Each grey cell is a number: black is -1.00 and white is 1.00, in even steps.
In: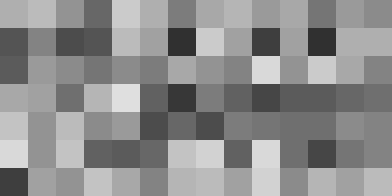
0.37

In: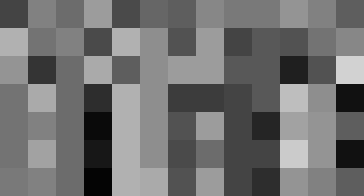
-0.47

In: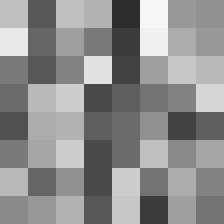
0.50

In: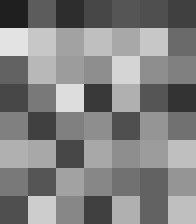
-0.76

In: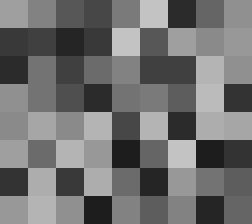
0.25

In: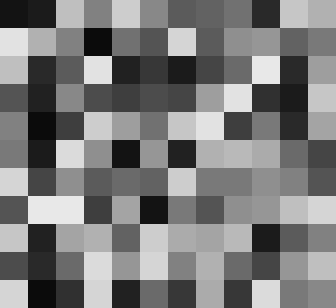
-0.85
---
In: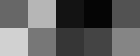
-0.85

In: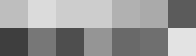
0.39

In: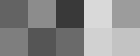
-0.55

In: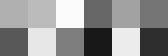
-0.19

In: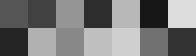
0.44

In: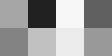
-0.74
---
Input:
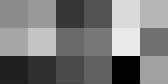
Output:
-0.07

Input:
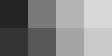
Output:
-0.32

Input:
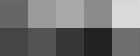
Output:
-0.57

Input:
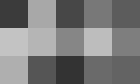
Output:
0.05

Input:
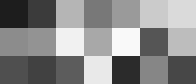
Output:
0.95

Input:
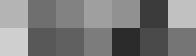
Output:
-0.66
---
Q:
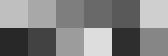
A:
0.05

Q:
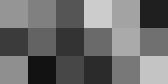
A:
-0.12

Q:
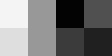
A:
-0.75

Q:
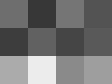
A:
-0.30

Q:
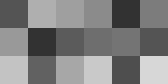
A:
-0.34

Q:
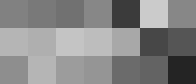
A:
-0.33

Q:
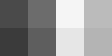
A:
0.41

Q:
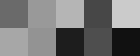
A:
-0.87
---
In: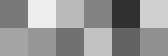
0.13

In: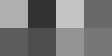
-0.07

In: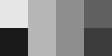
-0.53

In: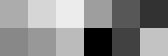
0.53

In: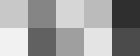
-0.41

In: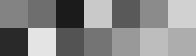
0.36

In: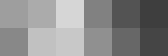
-0.46

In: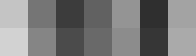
0.33

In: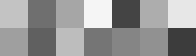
-0.53
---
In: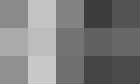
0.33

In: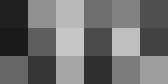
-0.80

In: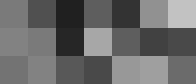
0.02

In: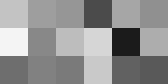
0.91

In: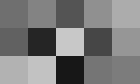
-0.24

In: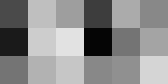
-0.80
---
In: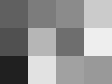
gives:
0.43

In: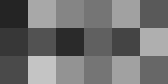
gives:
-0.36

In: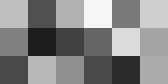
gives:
-0.77

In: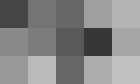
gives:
-0.03

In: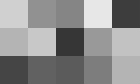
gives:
0.57

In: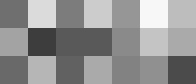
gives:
-0.52

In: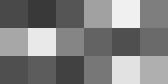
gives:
0.83

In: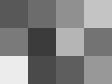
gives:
-0.54

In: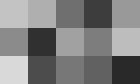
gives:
-0.62
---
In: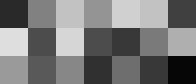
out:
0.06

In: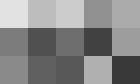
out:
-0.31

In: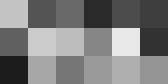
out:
-0.07

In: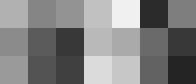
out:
-0.50

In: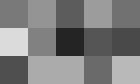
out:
0.34

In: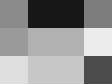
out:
0.56

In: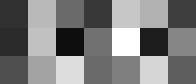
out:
0.73
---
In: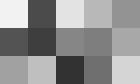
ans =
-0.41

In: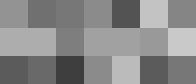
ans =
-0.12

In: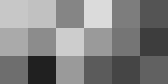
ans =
0.51

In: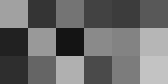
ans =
-0.59

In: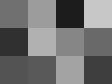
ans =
0.22

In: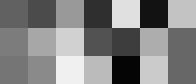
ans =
-0.41

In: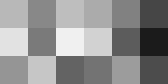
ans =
0.07
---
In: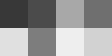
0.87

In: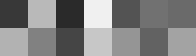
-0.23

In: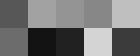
0.66

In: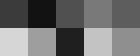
0.53

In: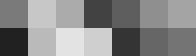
-0.20

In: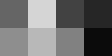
0.01

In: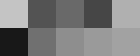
0.21
